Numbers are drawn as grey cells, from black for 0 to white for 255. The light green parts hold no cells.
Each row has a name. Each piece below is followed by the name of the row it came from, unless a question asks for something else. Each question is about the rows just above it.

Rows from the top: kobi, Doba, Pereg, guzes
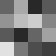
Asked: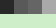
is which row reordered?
kobi
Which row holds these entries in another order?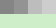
Doba
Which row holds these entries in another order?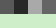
kobi
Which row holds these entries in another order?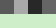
kobi
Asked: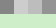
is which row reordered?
Doba
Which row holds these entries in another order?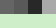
kobi
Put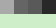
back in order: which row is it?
kobi

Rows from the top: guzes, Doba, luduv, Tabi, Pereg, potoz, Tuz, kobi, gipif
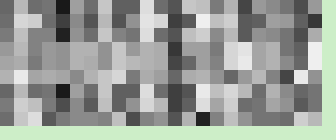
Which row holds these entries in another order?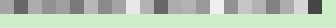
Pereg
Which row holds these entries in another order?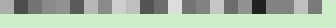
luduv
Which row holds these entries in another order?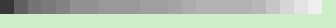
Tabi

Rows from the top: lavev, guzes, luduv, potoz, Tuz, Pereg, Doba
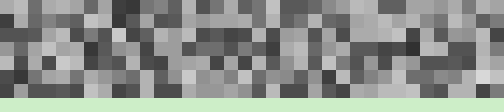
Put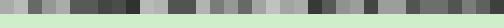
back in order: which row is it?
potoz
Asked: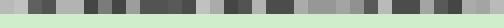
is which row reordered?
Doba
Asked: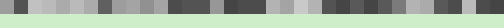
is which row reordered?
luduv
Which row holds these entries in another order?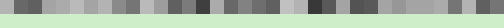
guzes
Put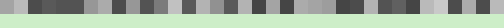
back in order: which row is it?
Tuz

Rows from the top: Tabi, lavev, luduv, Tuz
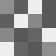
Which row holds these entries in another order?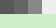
luduv
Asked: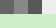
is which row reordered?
luduv
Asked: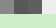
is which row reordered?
lavev
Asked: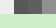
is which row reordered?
Tabi
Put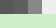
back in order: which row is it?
lavev

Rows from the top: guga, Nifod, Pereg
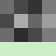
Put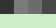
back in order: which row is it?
guga
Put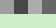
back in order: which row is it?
Nifod
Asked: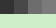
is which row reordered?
guga
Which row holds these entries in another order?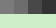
guga
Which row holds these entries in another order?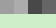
Nifod
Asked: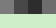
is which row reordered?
Pereg

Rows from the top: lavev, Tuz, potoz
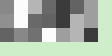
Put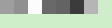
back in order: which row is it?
Tuz
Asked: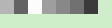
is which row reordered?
potoz
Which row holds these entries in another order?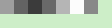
lavev
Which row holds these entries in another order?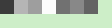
potoz
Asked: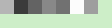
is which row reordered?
potoz

